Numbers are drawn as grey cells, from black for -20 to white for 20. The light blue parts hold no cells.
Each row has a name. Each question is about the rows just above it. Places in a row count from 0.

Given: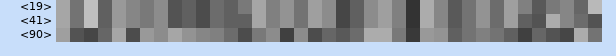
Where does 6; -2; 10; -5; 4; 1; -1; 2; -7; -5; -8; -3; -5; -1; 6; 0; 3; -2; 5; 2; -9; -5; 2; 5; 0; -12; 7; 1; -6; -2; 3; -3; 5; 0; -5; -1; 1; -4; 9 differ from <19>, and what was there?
34, -6
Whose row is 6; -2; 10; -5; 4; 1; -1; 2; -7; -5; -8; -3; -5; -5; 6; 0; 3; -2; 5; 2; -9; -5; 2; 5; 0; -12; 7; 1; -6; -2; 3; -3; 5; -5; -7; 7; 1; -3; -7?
<41>
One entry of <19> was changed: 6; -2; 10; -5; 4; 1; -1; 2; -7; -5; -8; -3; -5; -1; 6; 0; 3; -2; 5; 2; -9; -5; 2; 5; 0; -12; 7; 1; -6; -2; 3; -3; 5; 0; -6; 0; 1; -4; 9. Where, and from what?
35, -1
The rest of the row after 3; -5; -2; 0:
-2; -5; -10; -4; -7; -9; 7; -2

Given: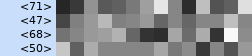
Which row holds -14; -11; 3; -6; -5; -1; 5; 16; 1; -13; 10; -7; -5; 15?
<71>
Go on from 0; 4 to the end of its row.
9; 0; 1; 4; -4; 1; -4; 1; 1; 10; 1

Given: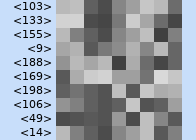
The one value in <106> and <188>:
3
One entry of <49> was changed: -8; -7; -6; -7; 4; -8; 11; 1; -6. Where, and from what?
6, 10
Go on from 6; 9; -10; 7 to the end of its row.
-3; -9; -4
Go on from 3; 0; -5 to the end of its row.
-7; -5; 11; -7; -5; 5
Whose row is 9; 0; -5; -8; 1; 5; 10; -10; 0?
<155>
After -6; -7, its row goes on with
4; -8; 10; 1; -6
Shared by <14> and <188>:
9

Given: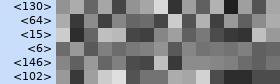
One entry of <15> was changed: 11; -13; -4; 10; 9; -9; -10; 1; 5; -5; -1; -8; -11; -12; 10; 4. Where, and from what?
0, 12
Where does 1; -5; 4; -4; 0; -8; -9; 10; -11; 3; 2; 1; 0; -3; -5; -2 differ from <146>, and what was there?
9, 2

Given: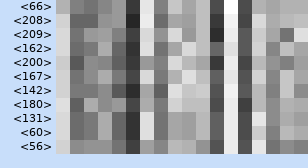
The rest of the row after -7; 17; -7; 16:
-2; 2; 0
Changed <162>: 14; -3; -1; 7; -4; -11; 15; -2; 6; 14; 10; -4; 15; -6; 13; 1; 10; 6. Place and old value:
5, -12
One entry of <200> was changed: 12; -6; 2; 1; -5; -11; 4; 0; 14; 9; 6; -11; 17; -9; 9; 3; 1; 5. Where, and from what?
16, 0

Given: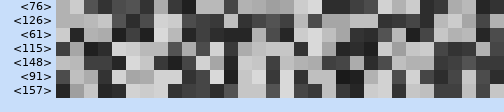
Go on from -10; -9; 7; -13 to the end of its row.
-8; 10; 8; 8; -11; -10; -7; -11; -11
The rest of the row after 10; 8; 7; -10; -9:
7; -13; -8; 10; 8; 8; -11; -10; -7; -11; -11
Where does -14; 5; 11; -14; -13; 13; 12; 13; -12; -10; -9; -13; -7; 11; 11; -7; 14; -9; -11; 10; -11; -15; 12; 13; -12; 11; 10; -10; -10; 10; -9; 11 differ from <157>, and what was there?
21, -14
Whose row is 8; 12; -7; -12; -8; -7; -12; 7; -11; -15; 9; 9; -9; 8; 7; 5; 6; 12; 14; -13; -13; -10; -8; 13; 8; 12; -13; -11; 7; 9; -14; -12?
<76>

